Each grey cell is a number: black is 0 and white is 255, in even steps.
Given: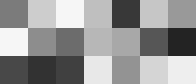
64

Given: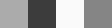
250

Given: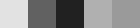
33

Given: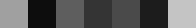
94

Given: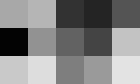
126

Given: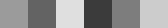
223
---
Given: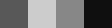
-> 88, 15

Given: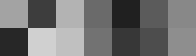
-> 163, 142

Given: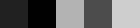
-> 33, 206

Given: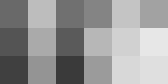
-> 105, 223

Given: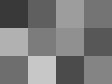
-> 57, 132

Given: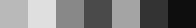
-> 185, 14

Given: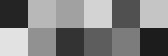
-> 36, 28
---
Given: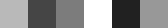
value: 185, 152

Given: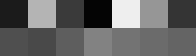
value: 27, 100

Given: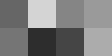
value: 102, 172

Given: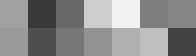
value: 161, 66

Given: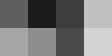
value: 95, 212

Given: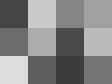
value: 68, 115

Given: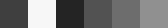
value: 63, 144

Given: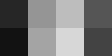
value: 38, 67

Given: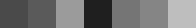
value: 74, 190
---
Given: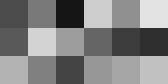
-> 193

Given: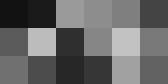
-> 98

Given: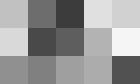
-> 81

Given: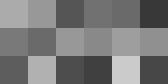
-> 71

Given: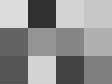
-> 126

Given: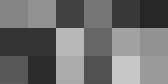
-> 154
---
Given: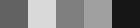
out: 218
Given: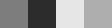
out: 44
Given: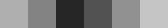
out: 131
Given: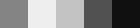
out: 238
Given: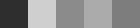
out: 207
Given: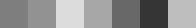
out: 146
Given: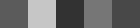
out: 198
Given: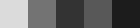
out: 115
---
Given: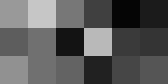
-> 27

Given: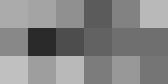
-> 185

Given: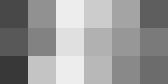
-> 94

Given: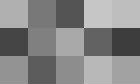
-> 190

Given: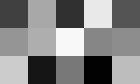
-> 84

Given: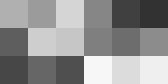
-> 50

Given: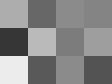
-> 132

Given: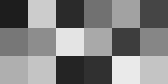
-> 69
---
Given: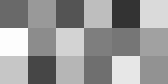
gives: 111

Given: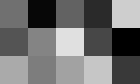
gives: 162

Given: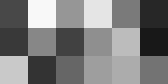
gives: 158

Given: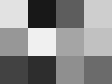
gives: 45

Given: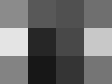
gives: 23

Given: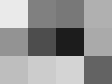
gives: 204

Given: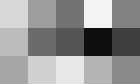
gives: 231

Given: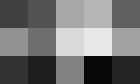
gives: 130

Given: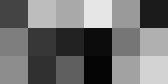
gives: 5

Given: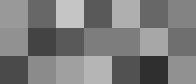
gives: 81
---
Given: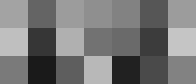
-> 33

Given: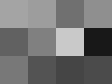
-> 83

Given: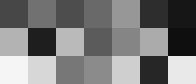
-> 207

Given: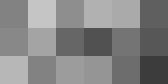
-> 149

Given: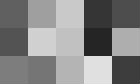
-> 180

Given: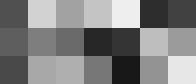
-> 24

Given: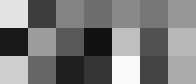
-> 249
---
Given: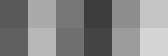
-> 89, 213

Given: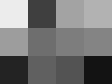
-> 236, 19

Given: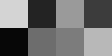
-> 212, 184

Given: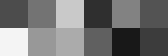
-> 76, 60

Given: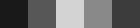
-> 25, 60

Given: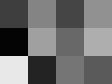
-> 62, 90

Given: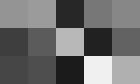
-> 148, 176

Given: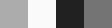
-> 172, 116

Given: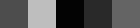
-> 77, 100
